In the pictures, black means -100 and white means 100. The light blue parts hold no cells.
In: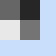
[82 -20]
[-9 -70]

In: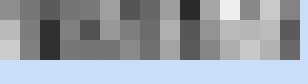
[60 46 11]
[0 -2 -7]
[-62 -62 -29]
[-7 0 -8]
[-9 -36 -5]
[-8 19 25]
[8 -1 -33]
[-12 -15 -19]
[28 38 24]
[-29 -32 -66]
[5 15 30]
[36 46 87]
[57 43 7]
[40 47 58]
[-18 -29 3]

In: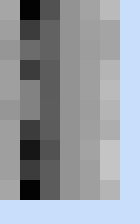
[30 25 25 25 18 25 25 18 25 30]
[-98 -53 -83 -53 2 2 -53 -15 -53 -98]
[-28 -28 -36 -28 -27 -28 -28 -23 -23 -36]
[15 15 15 15 15 15 15 15 15 15]
[25 25 28 25 23 25 25 23 25 28]
[41 54 54 36 41 46 41 29 29 46]

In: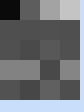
[-36 2 -37 -38 -92]
[-44 2 -42 -38 -27]
[-25 -43 -31 -37 28]
[-39 4 -37 -38 54]

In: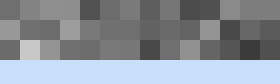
[-16 19 -13]
[57 -12 3]
[16 -15 12]
[-12 22 11]
[-15 -5 -36]
[-6 -12 -15]
[-7 -13 -4]
[-43 -23 -26]
[-13 -18 -8]
[14 -22 -41]
[-21 16 -37]
[-33 -43 8]
[-54 -20 -2]
[-37 -29 -2]

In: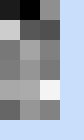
[-20 32 -3 -6 61 -79]
[18 34 17 29 -32 -99]
[2 91 -5 0 -37 12]

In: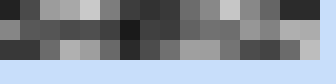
[-56 5 -73]
[-56 -31 -42]
[-16 -33 22]
[38 -41 32]
[24 -38 58]
[-18 -50 -2]
[-67 -80 -52]
[-40 -50 -61]
[-12 -53 -55]
[25 -23 -15]
[24 -11 7]
[-9 -14 55]
[-40 18 7]
[-47 2 -21]
[-16 37 -66]
[48 35 -66]

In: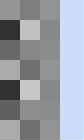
[33 -25 -61 33 -18 -61 18]
[-12 12 56 -12 7 51 -2]
[16 9 6 16 10 7 15]
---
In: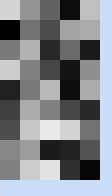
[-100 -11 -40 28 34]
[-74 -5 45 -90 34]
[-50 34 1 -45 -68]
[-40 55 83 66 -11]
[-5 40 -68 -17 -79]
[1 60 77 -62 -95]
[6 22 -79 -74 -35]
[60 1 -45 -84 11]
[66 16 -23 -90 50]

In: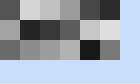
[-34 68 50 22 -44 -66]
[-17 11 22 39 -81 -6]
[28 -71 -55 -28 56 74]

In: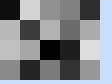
[-89 67 14 2 -65]
[8 -71 -4 -60 19]
[45 -54 40 -15 35]
[50 30 -100 -77 73]

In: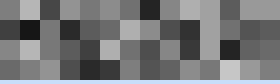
[-50 -83 -6 -67 -28 -17 37 10 -39 -61 26 -11 -34 -28]
[-17 -1 15 -39 -67 -55 -1 -34 -23 10 -6 55 20 -1]
[-1 43 -44 15 -6 10 -11 -72 5 37 26 -28 20 20]
[5 43 -6 -28 -50 37 -11 -39 5 -55 26 -72 -23 -17]

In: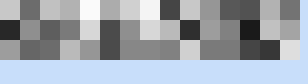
[-69 12 -26 -4 69 -41 12 69 46 -63 23 1 -80 51 29]
[23 -20 -15 46 18 -41 6 6 1 63 -4 -4 -46 -57 74]
[57 -15 51 40 96 35 63 91 -46 57 18 -31 -36 40 -10]

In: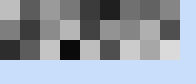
[-65 -28 54 -92 49 -38 59 31 71]
[-1 -54 9 43 -48 15 4 37 -38]
[49 -28 21 -6 -54 -76 -12 -23 4]

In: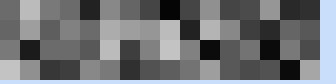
[-21 24 -26 1 -16 35 24 18 47 -73 41 7 -51 -68 -21 -31]
[-16 47 -5 -16 -73 7 -21 -46 -96 -46 13 -46 -41 18 -68 -62]
[-5 -79 -16 -16 -31 47 -51 1 53 1 -91 -31 -10 -91 -5 -41]
[53 13 -57 -51 7 -5 -62 -36 -26 -10 24 -31 -41 -36 -91 30]

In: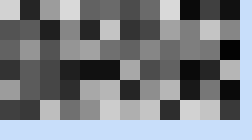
[-60 -29 -45 -76 -87 -87 32 -40 -23 -92 -71 43]
[-50 -55 49 -12 11 60 37 54 -65 65 54 -55]
[-35 -29 -76 5 -71 54 -60 -45 27 -1 54 5]
[-23 17 -35 17 27 -12 -23 5 -17 -1 -7 -98]
[22 -29 -45 -65 32 43 -71 11 43 -81 -7 -92]
[65 -71 22 70 -23 -17 -40 -17 70 -92 -50 -87]
